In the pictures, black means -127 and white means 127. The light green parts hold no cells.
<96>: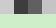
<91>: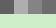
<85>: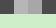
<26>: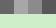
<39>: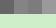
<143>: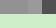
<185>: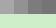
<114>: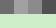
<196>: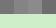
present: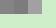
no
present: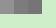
yes

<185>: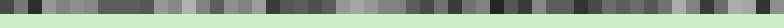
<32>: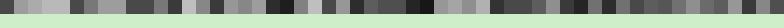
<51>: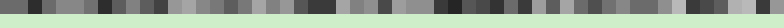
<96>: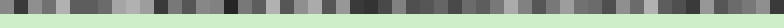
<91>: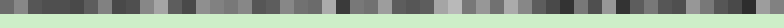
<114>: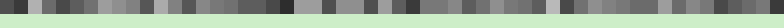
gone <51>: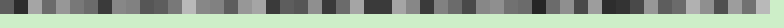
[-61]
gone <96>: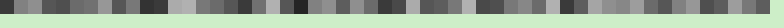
[-26]
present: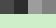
yes
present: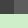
no

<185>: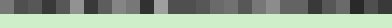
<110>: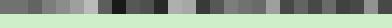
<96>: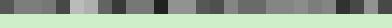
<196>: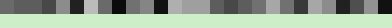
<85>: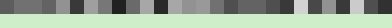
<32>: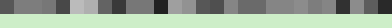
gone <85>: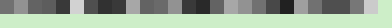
[25]
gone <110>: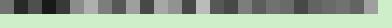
[-62]
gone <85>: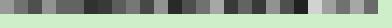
[75]
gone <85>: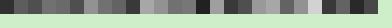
[75]
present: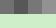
no

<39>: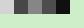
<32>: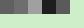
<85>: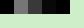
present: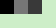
yes
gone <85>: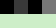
[-119]
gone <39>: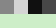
[-50]

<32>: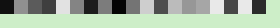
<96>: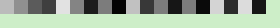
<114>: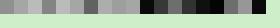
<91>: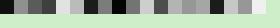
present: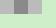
no
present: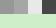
yes
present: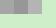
no
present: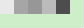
no
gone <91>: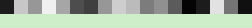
[52]
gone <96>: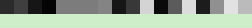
[65]

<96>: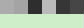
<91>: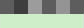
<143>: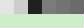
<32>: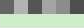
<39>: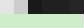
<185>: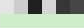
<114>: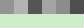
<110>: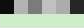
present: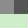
no
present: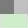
yes
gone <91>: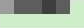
[20]
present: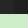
no
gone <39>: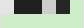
[-102]

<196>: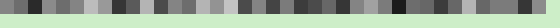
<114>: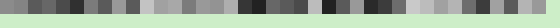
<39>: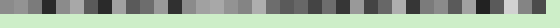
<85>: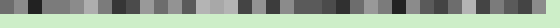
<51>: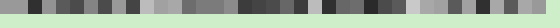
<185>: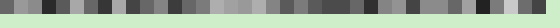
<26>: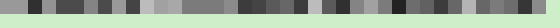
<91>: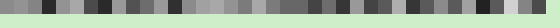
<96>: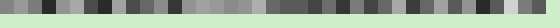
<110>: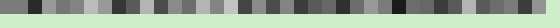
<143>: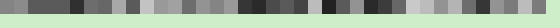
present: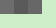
yes
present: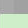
yes
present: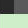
yes
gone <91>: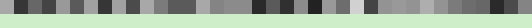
[-45]
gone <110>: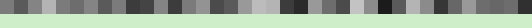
[-10]
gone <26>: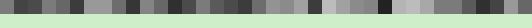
[-30]

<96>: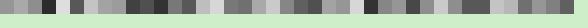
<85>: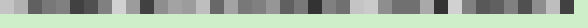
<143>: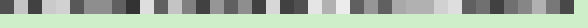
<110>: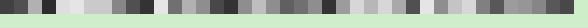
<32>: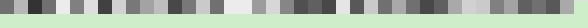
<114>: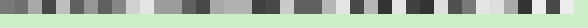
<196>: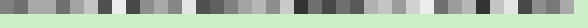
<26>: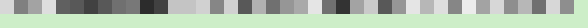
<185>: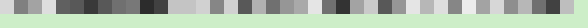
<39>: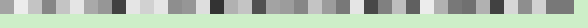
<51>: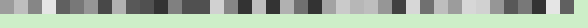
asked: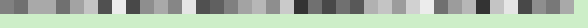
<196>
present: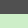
yes
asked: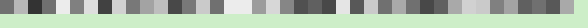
<32>
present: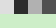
no
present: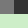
yes

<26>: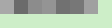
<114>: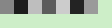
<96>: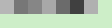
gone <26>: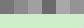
[-14]
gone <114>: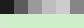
[-92]
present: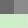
yes
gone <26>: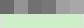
[12]
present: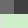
yes

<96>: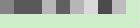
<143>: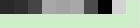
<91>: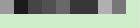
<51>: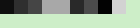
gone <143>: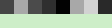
[34]
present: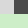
yes

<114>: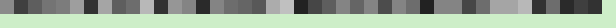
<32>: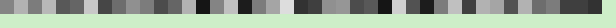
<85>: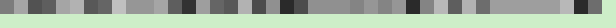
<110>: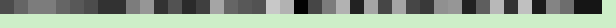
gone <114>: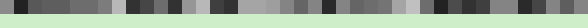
[44]
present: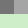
no
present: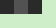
no
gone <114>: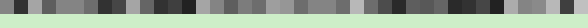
[-11]
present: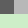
yes
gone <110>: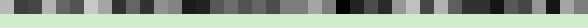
[-70]
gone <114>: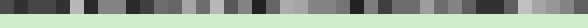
[10]

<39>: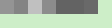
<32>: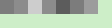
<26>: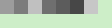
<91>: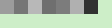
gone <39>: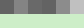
[20]
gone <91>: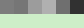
[56]
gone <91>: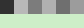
[-9]

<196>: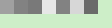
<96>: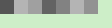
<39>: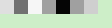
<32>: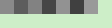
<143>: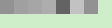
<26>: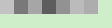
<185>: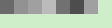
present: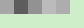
yes
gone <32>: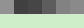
[25]
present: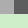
no
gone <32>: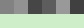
[10]
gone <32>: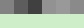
[-57]

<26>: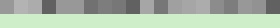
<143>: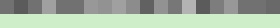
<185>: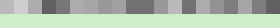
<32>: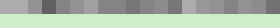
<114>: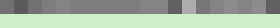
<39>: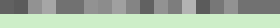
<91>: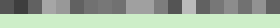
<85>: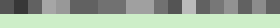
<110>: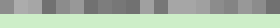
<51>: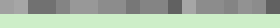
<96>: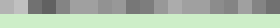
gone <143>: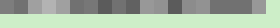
[-22]
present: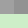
yes

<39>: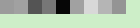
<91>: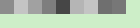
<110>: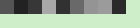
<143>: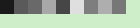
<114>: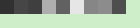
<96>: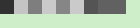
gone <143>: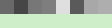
[-101]
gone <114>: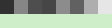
[-64]
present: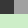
no
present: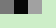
yes
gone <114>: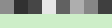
[-49]

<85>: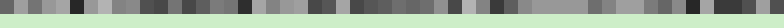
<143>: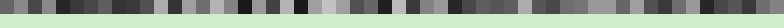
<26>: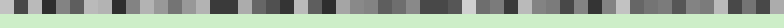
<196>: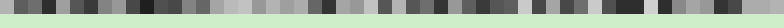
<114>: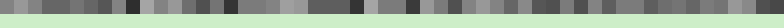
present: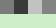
no
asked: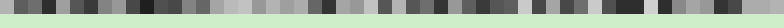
<196>
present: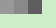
no
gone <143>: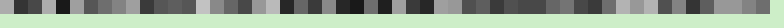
[-61]
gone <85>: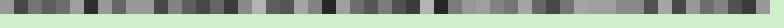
[16]
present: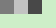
no

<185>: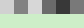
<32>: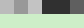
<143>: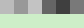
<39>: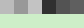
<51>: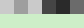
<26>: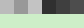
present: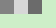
yes
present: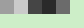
yes

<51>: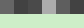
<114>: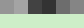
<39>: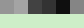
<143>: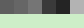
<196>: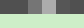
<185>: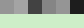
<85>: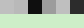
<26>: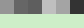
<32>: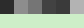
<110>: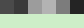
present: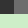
yes
